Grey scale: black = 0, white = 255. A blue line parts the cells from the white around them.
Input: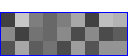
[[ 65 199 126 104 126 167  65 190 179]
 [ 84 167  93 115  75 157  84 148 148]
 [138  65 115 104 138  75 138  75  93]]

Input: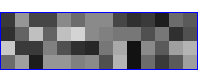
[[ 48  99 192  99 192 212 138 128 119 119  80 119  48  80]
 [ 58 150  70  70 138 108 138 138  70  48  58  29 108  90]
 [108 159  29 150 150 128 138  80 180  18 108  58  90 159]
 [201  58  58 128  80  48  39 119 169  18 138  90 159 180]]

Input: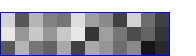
[[ 87 181 118  99 169  64 169 150 109 138  22  41]
 [212  87 181 129 118 221 159 138  64 212 109  64]
 [231 150 200 150 200 231  53 159 118  76  99  53]]

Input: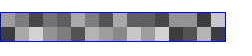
[[ 60 169 210 147 125  83 180 158 137 200 158 210  60  83 180  60]
 [158 125  71 115  95 169 125  83 169  95  95  71 147 147  60 200]]

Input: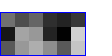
[[ 23 164 152  35   2 208]
 [ 89 152 174 142  89 197]
 [112  77 101  47  35  56]]

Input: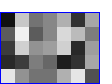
[[ 17 199 115 135 176  50 167]
 [ 41  60 125 103  29  50 167]
 [ 60 208 146 158 208  41 158]
 [ 92 241  92 135 217 187 125]
 [229 146 115 115 176 229  81]]

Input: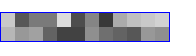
[[183 152 161  99  66  66 143 111  99  87 152 143]
 [201  87 122 122 220  77 133  56 171 192 201 210]]

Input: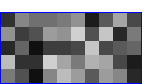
[[ 40 101  16  61  61  72 198  72  90 101]
 [ 49 134 112 112 122 146  28  90 165  72]
 [122  81  16 134 188 156  90 156 134  40]
 [146  61  81 156 146 208  81 198  40 122]
 [188  49  49 208 165 122 177 165  72  28]]
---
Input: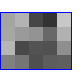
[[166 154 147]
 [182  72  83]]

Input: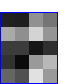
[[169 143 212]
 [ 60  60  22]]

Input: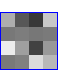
[[120 125 119]
 [236 159  66]]

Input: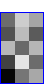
[[ 82 188  91]
 [184 105 182]]

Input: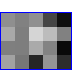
[[168 126 213]
 [127 126 170]]

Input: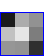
[[193 230 125]
 [150 147  47]]

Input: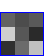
[[206  87  42]
 [ 48 107 192]]
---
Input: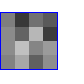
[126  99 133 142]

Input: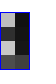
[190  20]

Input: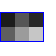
[ 28 155]

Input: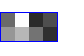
[106 183]

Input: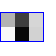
[178   8]

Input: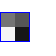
[117  23]

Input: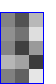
[131 115 154]

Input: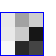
[231 203  68]
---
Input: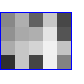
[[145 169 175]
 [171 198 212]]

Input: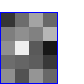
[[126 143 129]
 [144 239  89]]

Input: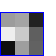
[[238 202  95]
 [ 15 158  98]]

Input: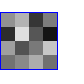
[[ 45 223  86]
 [159  82 121]]

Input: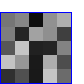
[[126  36 162]
 [ 87 197  33]]

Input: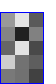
[[132  33 129]
 [102 226  73]]

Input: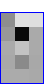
[[152   9 170]
 [170 195 170]]
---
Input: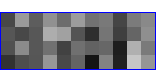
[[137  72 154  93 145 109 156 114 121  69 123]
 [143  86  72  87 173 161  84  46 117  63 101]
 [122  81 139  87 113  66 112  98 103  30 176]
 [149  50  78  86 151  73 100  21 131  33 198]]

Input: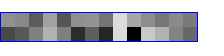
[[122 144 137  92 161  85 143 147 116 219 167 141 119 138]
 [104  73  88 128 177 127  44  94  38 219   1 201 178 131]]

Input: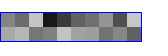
[[199 133 107 196  24  59  97 112 149  80]
 [ 97 168 182 118 128 195 161 157 114 135]]

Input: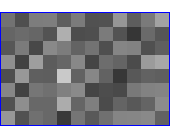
[[162 114  79 125 126  94 123  81  82 150  93 122]
 [ 86 101 107 102  83 175  77  79 123  83  54 106]
 [ 95  87 123  72 137 124  99 115  79 133 130  80]
 [167 143  66 158  92 102 136  69 109 100  75 155]
 [ 95  78 152  95  94 201  98 135  98  55  88  98]
 [132 134  66 118 112 128 138  69  77  73 121 130]
 [140  81 142 104 104 172 101 127  75 100  88 100]
 [ 98 151  81 112 104  57 117  89 112 133 134 137]]

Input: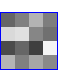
[[126 102 128 179]
 [112 217 224 134]
 [245  75 102  63]
 [137 180 128 166]]

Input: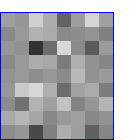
[[159 160 150 208 172  98 157 213]
 [128 137 153 178 170 137 141 147]
 [156 150 145  50 109 216 138  90]
 [134 138 154 172 167 124 175 146]
 [154 146 153 142 151 139 185 146]
 [125 150 202 215 175 109 161 170]
 [180 139 113 178 160 194 132 150]
 [146 169 182 165 136 153 160 135]
 [134 141 150  73 128 173 158  96]]

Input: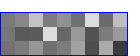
[[189 122 135 195 124 145 112 221 108]
 [154 118  89  91 221 104 153  83 124]
 [ 58 114 123 150 112 125 162  78 171]]

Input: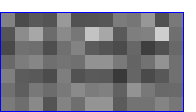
[[121 130  75  89  84 153  82  83  86 124 118 151  81]
 [111  85 140 167 108 138 119 195 167  90 126 129 206]
 [104  73 113 110  78 112 131  92  84  75 103  62  81]
 [112 105 124 134 111 116 112 146 146 121 100 114 147]
 [112 127  92  89  76 126  82  90  89  57 101  74  88]
 [106 112  94 120 108 121 138 124 128  97 147 120 105]
 [119 122 110 137  84 131 111 148 148  91 115 115 132]]
